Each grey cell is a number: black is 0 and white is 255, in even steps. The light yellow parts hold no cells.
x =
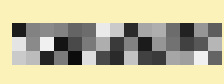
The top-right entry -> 93
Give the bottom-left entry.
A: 202
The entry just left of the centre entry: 174
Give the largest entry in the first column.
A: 228
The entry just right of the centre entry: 130
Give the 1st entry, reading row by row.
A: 27
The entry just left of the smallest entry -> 122
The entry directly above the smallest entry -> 73
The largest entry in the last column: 182
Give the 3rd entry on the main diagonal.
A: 34
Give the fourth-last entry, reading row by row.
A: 166
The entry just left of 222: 12
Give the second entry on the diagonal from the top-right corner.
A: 87

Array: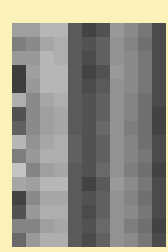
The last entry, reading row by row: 75
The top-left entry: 159
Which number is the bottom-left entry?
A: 105
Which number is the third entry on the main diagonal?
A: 182
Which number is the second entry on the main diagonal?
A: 138
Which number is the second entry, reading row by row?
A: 159
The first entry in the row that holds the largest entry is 196
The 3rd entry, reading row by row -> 182
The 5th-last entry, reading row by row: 97
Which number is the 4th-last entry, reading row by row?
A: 146
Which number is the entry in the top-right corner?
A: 75
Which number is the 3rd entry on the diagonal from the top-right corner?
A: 138
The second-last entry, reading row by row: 119

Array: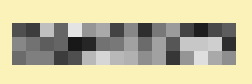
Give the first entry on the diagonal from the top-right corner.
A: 93
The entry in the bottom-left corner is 107
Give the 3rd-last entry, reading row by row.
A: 222
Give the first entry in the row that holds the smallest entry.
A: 135
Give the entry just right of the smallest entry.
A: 38
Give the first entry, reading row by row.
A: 79
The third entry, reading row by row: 191
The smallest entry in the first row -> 30
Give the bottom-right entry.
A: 142
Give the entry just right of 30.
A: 73
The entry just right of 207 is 46
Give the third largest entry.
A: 214
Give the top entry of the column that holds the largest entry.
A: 228
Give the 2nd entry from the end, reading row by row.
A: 169

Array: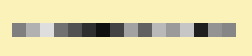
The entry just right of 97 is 185
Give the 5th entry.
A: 82
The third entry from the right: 31
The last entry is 134
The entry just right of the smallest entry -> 67

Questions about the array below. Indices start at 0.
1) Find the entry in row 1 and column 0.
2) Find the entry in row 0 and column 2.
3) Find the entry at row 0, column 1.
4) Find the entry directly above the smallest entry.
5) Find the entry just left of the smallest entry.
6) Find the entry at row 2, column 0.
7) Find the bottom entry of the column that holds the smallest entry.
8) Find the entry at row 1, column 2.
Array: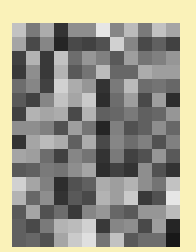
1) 165
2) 172
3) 122
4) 37
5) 109
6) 65
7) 24
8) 134

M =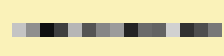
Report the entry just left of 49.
209
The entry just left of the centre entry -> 134
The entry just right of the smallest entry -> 63

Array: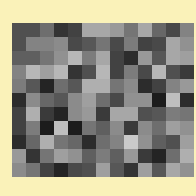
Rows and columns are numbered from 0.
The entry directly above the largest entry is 58
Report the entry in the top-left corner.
80
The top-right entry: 131
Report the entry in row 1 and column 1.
131
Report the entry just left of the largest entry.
131
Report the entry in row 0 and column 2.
110
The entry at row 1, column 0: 80
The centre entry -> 110
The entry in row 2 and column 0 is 95
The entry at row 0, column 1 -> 80
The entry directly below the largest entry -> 153
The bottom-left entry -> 139
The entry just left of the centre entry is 159
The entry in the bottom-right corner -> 145
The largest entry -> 202
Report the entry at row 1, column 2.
131
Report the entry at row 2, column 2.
117
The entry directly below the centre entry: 58
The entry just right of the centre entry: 73

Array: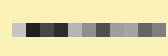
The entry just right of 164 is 100
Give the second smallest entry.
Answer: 45
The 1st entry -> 196

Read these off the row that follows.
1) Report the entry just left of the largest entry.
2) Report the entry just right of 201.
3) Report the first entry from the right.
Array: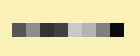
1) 66
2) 180
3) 11

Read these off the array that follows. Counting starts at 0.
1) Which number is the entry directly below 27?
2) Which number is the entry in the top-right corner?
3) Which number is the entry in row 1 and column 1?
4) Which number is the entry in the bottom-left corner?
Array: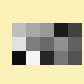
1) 145
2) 67
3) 125
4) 15

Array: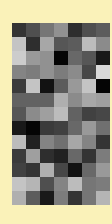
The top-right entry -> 92
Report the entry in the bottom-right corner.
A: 181
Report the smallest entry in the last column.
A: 5
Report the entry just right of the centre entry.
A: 98
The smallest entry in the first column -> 25
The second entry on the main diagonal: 46
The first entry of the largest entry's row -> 132
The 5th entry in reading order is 46
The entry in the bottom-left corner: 175
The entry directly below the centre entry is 65
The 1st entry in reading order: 52
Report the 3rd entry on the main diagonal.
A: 145
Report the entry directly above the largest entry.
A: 25
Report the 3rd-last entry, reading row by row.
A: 52
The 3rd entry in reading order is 118
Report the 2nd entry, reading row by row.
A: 79
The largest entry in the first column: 204
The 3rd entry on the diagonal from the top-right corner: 104
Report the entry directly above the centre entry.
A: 175
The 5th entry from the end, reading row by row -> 25
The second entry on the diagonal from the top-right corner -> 188
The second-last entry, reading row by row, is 118
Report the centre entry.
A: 188

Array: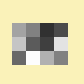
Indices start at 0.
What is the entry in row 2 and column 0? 104
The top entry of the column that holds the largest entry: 129
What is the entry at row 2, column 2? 177
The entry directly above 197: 163

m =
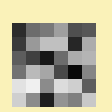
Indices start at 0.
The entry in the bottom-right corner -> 200
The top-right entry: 87
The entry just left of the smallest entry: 72
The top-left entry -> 44
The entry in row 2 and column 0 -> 93
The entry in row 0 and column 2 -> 121
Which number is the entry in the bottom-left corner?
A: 207
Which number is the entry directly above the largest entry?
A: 186
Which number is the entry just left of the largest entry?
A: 226
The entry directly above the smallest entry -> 172
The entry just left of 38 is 192
